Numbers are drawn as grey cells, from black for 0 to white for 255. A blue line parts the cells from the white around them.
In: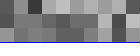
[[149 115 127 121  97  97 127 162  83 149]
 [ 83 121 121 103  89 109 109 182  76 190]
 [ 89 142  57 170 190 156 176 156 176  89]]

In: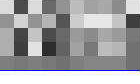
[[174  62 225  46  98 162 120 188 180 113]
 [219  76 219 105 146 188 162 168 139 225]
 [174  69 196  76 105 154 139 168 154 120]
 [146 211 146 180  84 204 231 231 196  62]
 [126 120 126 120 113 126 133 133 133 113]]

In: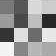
[[121  87 217 204]
 [155  73 190  40]
 [243 134 183 170]
 [ 52 223 107 231]]

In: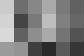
[[217  97 142 170 116  83]
 [203 110 135 170 122  97]
 [211  69 122 190 128 103]
 [155 148  62  42  90  54]]

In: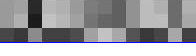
[[ 71  57 139  65  65  77 161 194 168  84  57  71 168  65]
 [154 161  41 182 176 154 124 116  96 146 188 176 108 176]
 [154 176  28 194 182 161 116 102  96 146 188 188 108 168]]

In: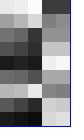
[[232 238 252  60  60]
 [182 188 232 134 127]
 [160 182 216 127 140]
 [108 102  81 168 168]
 [114 102  53 146 146]
 [ 81  67  46 196 196]
 [ 88  67  40 209 202]
 [ 26  34  26 238 246]
 [ 26  19  12 216 224]]

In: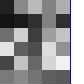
[[ 33 137 186 129 173]
 [122 137 116  95  89]
 [ 69 194 103 212 241]
 [227  95  77 220 145]
 [110 206  61 158 194]
 [ 20  27  47 129  47]]

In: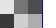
[[ 57 207 173]
 [227 117  77]]
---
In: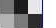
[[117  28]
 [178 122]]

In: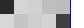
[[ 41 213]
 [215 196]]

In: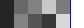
[[ 37 104]
 [ 37 131]]

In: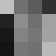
[[192 112]
 [ 34 142]]

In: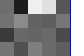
[[110  29]
 [114 139]]

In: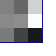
[[129 103]
 [137 141]]

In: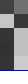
[[ 66 113]
 [197  57]]

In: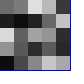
[[108 123]
 [ 29  14]]

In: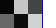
[[  6 198]
 [105  13]]
